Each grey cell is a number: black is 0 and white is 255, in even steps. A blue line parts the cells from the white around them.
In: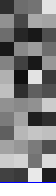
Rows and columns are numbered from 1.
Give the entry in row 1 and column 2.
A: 109
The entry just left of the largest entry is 58
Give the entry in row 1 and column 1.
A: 46
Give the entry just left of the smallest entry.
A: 177
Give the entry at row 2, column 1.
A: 145
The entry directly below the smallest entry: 46
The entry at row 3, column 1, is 109
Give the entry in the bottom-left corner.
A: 65
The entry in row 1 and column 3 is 115
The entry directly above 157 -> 24
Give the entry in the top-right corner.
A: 227
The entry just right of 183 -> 197
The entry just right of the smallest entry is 227
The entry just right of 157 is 109
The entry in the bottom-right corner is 30
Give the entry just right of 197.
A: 191

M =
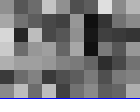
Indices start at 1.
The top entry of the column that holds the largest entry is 223
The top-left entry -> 144
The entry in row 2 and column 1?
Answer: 167
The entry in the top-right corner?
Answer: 182
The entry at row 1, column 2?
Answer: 86
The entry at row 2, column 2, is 114
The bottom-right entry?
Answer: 175
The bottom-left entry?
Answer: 138
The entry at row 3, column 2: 37
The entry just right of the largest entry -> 138
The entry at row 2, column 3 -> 93
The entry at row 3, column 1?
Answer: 215

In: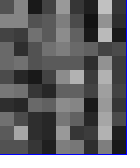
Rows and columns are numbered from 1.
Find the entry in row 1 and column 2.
133
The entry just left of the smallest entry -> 75
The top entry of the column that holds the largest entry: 193
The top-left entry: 82
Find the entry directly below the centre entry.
97
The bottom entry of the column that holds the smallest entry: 46
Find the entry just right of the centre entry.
178
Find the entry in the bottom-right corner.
25
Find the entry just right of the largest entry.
54
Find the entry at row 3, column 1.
67
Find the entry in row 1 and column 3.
25
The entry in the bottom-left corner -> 82
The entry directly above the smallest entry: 31
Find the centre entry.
140
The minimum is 18
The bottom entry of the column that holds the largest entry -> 126
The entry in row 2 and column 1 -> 133
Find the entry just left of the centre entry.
67
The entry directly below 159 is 153
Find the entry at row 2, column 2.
133

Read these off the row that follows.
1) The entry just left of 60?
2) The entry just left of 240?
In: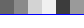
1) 240
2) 211

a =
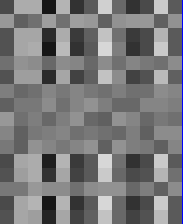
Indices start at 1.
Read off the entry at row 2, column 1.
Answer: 152
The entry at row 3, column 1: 82
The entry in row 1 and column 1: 74
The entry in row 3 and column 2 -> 166
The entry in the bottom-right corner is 90
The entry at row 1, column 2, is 172
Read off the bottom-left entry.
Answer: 82
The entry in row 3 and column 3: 166
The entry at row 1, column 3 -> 172
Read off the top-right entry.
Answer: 90
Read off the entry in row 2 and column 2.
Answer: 96

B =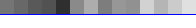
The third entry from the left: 89
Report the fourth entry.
82
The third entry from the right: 181
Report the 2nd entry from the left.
104

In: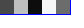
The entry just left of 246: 13
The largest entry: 246
